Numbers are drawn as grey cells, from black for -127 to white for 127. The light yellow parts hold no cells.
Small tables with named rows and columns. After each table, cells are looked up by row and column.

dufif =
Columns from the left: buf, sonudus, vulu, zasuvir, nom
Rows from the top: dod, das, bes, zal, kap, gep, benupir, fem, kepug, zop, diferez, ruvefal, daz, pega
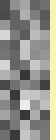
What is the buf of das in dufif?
-53
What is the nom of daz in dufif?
-11
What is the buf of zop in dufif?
46
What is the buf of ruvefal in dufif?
35
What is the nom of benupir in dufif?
41
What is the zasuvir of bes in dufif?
44
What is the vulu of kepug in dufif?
11
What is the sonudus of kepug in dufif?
-14
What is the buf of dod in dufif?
-49
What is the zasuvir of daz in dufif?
-13
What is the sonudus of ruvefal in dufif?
-5
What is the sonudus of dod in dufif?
16
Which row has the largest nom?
diferez

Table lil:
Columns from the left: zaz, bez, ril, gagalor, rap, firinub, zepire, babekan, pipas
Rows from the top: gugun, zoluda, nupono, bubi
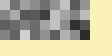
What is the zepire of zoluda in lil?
36
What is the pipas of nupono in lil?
-44
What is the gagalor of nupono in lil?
-19
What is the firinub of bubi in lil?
-33
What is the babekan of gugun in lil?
-37
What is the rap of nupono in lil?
36
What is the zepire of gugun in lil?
66
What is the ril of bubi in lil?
81
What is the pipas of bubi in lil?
-84
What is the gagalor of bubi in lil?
-20
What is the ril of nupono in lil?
0
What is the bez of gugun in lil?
-13
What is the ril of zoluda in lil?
-41
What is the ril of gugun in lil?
32

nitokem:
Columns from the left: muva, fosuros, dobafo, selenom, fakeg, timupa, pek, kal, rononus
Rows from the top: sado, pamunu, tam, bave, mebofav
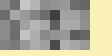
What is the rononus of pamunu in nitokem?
11
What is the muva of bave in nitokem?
12
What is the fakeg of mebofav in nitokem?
31
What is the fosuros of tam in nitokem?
-15
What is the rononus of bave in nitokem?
-25
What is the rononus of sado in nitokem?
-26
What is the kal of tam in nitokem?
41
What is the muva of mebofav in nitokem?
2
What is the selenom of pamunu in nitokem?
3
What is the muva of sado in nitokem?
14
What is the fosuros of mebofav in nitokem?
-5
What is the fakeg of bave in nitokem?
9
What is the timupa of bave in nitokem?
19
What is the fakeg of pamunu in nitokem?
-18
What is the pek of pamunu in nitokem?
35
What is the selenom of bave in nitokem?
46
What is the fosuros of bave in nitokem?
-18
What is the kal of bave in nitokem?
-34
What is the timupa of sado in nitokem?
19
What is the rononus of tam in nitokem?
16

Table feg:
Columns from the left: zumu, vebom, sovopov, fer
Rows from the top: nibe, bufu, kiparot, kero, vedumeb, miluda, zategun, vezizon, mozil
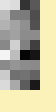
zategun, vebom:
21
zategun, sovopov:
12
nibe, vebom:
92
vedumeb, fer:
-64
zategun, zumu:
10
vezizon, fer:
-28
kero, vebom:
33
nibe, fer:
-38
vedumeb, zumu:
8
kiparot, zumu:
50
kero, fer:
12
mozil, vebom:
41
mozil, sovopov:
-35
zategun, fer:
10
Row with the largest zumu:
miluda

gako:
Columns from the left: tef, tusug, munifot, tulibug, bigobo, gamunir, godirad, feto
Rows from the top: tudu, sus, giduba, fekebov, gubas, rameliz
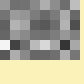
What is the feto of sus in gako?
-23
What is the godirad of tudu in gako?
-17
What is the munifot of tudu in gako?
-13
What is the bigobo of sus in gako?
-21
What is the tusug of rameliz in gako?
45
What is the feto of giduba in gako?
-48
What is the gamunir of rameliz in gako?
-16
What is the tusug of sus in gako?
27
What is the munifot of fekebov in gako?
10
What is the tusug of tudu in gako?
-15
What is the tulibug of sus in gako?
-3
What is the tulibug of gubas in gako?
58
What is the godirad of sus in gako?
43
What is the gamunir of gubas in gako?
39

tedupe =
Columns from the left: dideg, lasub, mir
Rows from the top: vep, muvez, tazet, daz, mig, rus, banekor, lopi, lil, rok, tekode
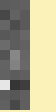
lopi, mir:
-32
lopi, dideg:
-29
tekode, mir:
-32
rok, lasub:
-40
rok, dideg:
-35
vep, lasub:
-33
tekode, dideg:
-31
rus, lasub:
7
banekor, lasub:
2
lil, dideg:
102
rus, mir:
-25

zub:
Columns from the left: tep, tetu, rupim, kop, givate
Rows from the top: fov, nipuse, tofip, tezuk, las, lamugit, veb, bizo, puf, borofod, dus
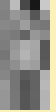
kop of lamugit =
37
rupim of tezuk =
-27
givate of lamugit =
-39
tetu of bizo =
-10
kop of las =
39
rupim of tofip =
30
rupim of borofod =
-41
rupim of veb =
37
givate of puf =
56
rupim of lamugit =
52
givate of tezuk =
11
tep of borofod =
22
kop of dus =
-28
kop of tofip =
-4
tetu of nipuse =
23
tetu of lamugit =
27
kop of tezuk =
23

